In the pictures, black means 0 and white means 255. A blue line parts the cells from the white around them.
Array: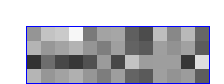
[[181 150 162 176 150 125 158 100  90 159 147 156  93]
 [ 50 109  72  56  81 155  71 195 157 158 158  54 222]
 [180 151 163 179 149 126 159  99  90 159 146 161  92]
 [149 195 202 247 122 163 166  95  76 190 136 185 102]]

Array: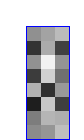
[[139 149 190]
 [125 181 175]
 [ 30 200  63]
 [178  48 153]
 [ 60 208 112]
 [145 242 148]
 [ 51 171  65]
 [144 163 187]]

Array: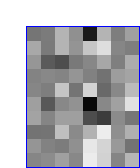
[[134 140 160 136 236 210 133 182]
 [149 130 124 144 231 212 153 115]
 [115 116 191 138 178 237 143 176]
 [163 133 159 159  77  60 139 118]
 [159  88 136 146   8 136 161 225]
 [134 126 197 116 211 105 136 187]
 [131 136 132 149 129 114 157 164]
 [150  90  78 121 135 167 127 173]
 [168 122 180 148 198 222 134 126]
 [117 123 180 144  26 180 126 160]]

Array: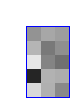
[[217 176 137]
 [ 37 178 173]
 [230 132 112]
 [181 121 143]
 [147 167 158]]

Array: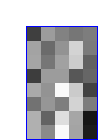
[[176 138 250 164  28]
 [176  99 222 166  22]
 [114 150 126 211 125]
 [169 147 250 203  66]
 [ 61 156 156  87 102]
 [165 118 161 205  97]
 [163 107 147 211 123]
 [ 63 156 130 118 125]]

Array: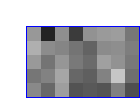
[[137 104 158  83  89  84 129  79]
 [118 130 166 103  95 130 198 111]
 [153 116 150 121 107 160 146 121]
 [175 140 133 116  99 139 142 126]
 [152  35 143  59 146 154 157 119]]
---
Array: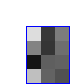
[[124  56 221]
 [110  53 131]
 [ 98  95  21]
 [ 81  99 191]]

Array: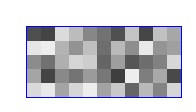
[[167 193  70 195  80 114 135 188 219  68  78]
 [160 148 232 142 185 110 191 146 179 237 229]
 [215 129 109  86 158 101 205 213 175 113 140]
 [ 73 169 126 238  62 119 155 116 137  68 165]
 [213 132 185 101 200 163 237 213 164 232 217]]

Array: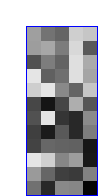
[[198 207 101 115 159]
 [ 89 216 124 167 157]
 [171 223  99 125  81]
 [165 223 111  96 229]
 [198 100 137 229 206]
 [ 86 174  70  21  71]
 [139  40  53 229  81]
 [125  40  89  27  63]
 [ 22  97  99 103  67]
 [ 24 157 134 207 229]
 [130  58  63 102 154]
 [  5 134 137  40 113]]

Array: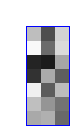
[[211  78 190]
 [218 107 249]
 [166  27  36]
 [ 94 170  50]
 [188  92 240]
 [115 149 191]
 [105 176 169]]

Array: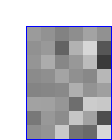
[[145 163 142 130 146 155]
 [ 86 215 178  99 153 145]
 [ 58 188 152 135 172 149]
 [183 136 144 164 143 139]
 [159 147 175 137 134 132]
 [200 204 110 150 161 162]
 [ 77 162 197 140 152 120]
 [216 106 115 201 148 142]]

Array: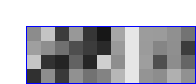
[[115 144 155 156 230 166  23  54 152  60 196 140]
 [ 60 143 133 155 230 154  42  60  78 112 142 159]
 [101 141  79 158 230 142 207  38  98  36  50 198]
 [145 176 141 148 230 183 131 114 145  58 141  48]]

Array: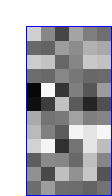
[[111 126 164  70 136 208]
 [168 177 140 157  99 105]
 [194 200 134 102 195 204]
 [106 104 119 135 105 109]
 [156  86 127  53 247   6]
 [ 80  37  90 193  61  14]
 [133 127 162 121 116 170]
 [247 228 244  92 128 186]
 [189 228 116  48 244 210]
 [134 191 105 134 138  94]
 [ 84 198 146 191  73 145]
 [114  99 108 110 157 109]]

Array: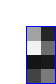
[[ 37 163]
 [109 242]
 [ 25  20]
 [122  67]]
